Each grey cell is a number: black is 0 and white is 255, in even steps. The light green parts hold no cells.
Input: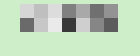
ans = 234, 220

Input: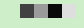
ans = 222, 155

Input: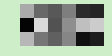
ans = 218, 204

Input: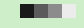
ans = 236, 140

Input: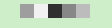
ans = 241, 188

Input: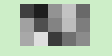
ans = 222, 195
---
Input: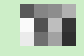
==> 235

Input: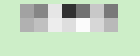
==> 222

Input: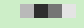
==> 185

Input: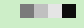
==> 123

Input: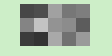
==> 51

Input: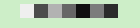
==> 102

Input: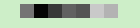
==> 97

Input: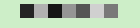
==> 149

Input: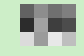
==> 219

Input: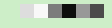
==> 124
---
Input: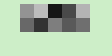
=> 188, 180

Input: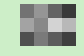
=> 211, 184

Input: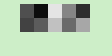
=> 228, 193

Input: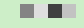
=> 222, 194

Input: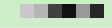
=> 201, 181

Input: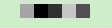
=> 198, 165

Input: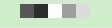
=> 253, 220

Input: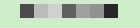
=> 208, 187

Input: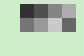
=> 201, 173
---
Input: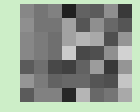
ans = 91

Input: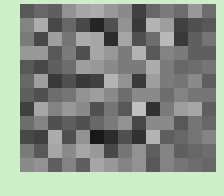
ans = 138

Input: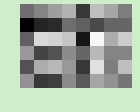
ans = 146

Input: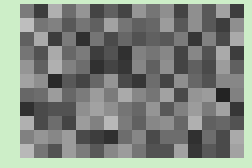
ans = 184

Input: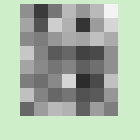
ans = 103

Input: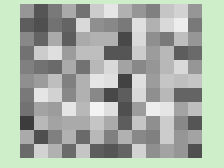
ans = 106

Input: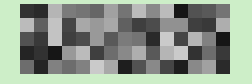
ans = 109

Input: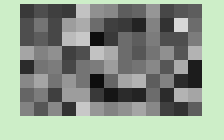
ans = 130
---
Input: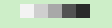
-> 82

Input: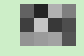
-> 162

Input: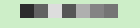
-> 132

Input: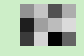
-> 3

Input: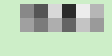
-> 196

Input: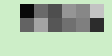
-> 127

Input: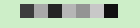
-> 200

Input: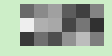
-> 188
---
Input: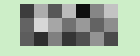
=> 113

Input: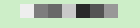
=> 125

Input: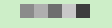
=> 139

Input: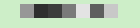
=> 122

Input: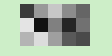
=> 128

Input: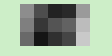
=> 84

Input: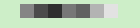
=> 119
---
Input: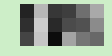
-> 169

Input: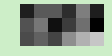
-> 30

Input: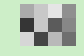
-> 143

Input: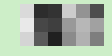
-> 77

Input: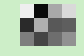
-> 217

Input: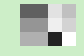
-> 192

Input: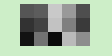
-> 78
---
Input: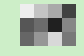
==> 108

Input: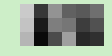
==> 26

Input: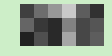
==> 56

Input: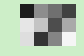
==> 196

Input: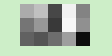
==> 151

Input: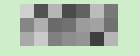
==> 175

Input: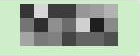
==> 46

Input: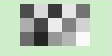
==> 70
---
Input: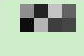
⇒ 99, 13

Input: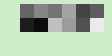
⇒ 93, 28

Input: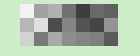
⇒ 97, 210

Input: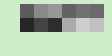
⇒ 106, 38

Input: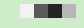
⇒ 182, 243

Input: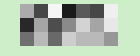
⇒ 239, 111

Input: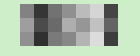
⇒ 69, 144

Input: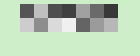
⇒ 56, 205
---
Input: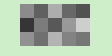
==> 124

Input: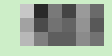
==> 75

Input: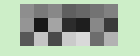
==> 24

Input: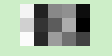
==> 52

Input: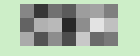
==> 177

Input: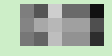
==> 168

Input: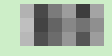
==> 67

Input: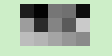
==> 42
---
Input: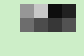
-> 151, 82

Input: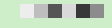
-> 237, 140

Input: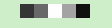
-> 53, 16

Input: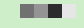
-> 113, 230

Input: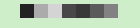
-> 34, 130

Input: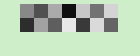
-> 136, 100
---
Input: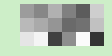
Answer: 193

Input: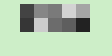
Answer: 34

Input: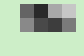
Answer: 122

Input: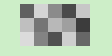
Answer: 60

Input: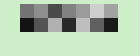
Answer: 25

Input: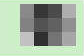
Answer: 144

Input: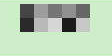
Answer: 199

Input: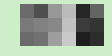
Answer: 52

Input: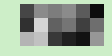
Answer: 110
